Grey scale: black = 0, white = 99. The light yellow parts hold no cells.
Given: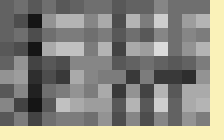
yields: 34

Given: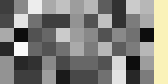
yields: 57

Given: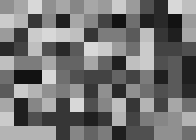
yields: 70

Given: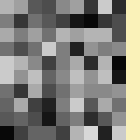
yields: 3

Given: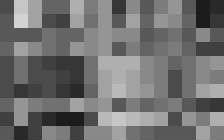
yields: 34
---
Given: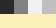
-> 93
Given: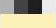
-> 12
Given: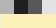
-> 34
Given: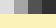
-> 32
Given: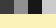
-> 9
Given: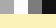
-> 48
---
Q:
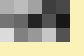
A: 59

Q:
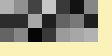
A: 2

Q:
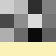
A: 4

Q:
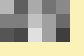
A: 87

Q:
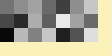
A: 50

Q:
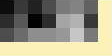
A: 55

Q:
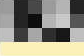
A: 65

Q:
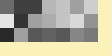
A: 34

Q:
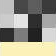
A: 13

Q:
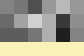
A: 46
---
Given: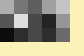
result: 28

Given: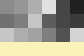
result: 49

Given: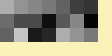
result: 67

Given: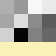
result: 2

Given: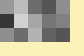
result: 69

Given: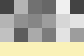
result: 48

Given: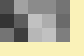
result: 71

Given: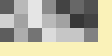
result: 77

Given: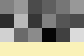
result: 2
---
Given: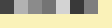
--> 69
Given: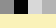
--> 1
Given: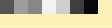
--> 61
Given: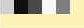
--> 6
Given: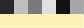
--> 74
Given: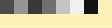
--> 58
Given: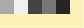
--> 93
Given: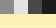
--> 88
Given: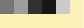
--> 61
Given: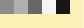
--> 68
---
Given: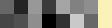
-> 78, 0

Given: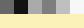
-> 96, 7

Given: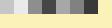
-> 91, 22

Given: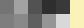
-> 84, 18

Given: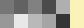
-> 90, 20

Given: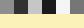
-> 95, 10

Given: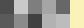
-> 78, 25
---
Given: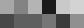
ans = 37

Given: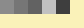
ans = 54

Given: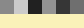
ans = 79

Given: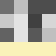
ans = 83

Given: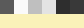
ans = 97

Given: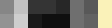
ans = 10

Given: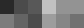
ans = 39

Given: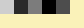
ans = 80

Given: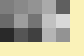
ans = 16
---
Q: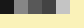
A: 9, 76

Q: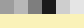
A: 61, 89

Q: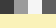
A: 23, 37

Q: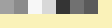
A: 62, 35

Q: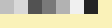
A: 74, 14

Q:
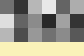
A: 44, 34
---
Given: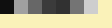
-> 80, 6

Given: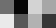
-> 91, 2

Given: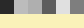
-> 87, 16

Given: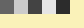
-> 89, 17

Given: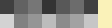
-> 82, 20

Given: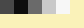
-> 96, 5

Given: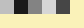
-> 83, 10
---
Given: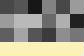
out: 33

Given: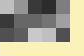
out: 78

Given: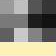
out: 51

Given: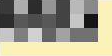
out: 81

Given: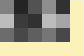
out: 37

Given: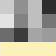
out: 64

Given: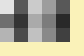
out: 75

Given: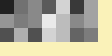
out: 31

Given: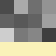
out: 52

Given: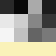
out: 39
